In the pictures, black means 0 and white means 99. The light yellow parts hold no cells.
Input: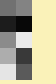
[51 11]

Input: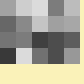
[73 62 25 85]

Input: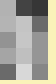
[21 76 57]

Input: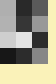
[35 21 80]

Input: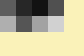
[31 63]

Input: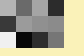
[17 56  3]

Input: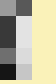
[34 22]

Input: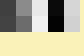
[83  1]

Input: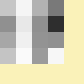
[47 56 93 76]
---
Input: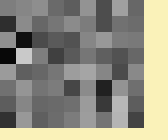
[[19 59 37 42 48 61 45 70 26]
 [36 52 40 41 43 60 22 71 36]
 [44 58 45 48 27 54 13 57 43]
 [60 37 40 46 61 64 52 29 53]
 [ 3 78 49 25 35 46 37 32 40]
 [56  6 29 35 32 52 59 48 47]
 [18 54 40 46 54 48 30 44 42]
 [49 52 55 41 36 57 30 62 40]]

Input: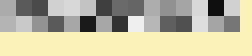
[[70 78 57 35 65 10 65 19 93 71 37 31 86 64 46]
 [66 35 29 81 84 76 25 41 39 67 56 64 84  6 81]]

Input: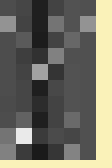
[[50 23 10 21 51 31]
 [45 91 23 29 27 31]
 [30 38 12 26 41 31]
 [29 27 17 26 32 31]
 [30 27 12 28 32 31]
 [30 26 63 20 32 31]
 [30 24 19 50 31 31]
 [30 35 11 26 40 31]
 [57 26 12 45 32 57]
 [30 27 12 26 32 31]]

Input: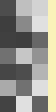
[[26 87 38]
 [66 44 86]
 [27 30 70]
 [44 77 57]
 [25 24 40]
 [24 53 87]
 [30 74 82]]

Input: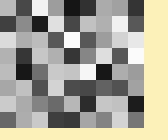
[[40 67 78 24 22 64 51 82 46]
 [79 66 51 41 71 17 77 75 11]
 [65 75 31 82 29 28 38 32 63]
 [73  9 43 78 76 95  9 67 60]
 [69 21 77 68 21 52 86 34 97]
 [85 67 73 34 97 34 61 82 90]
 [25 54 11 87 27 75 68 93 34]
 [72 28 94 61  8 19 66 62 20]]

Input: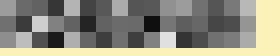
[[55 73 31 10 68 39 24 43 24 50 87 20 30 44 48 66]
 [43 23 80 50 38 14 38 42 41  6 46 36 40 27 30 58]
 [60 41 38 21 70 26 34 66 33 34 56 60 44 33 47 72]]
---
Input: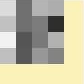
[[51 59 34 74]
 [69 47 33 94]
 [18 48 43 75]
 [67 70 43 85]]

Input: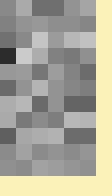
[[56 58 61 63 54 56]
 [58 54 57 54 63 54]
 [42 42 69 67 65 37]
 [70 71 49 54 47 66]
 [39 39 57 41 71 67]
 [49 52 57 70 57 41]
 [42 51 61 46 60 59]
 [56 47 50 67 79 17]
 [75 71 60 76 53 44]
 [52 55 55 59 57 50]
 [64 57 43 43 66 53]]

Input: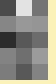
[[51 34 48]
 [60 43 51]
 [42 34 17]
 [58 59 52]
 [45 88 29]]

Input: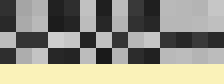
[[73 70 73 72 13 17 70 10 73 14 15 76 67 18]
 [16 22 15 20 77 71 20 75 14 77 80 20 20 73]
 [74 72 71 71 15 19 70 15 73 14 11 72 66 16]
 [77 70 71 72 12 22 73 12 75 18 13 69 64 19]]

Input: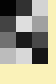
[[ 8 84 73]
 [28 10 44]
 [62 86 26]
 [82 19  1]]

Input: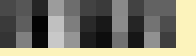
[[24 56  8 44  5 11 58 78  4 50 20]
 [30 45 14 54  9 16 49 74  1 37 22]
 [38 38 26 53 22 26 42 60 14 33 28]]

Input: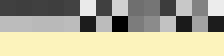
[[11 63 10 75 54 48  0 73 11 73 72 72 73 73]
 [92 51 78 23 46 43 81 25 91 26 24 25 24 25]]

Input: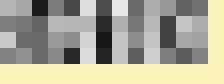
[[50 36 49 80 37 76 14 85 15 53 41 56 50]
 [63 65 26 76 55 76  9 82 55 60 41 42 78]
 [67 77 26 72 46 68 16 70 71 72 39 46 49]
 [44 38 59 67 41 90 30 86 28 48 10 65 70]]
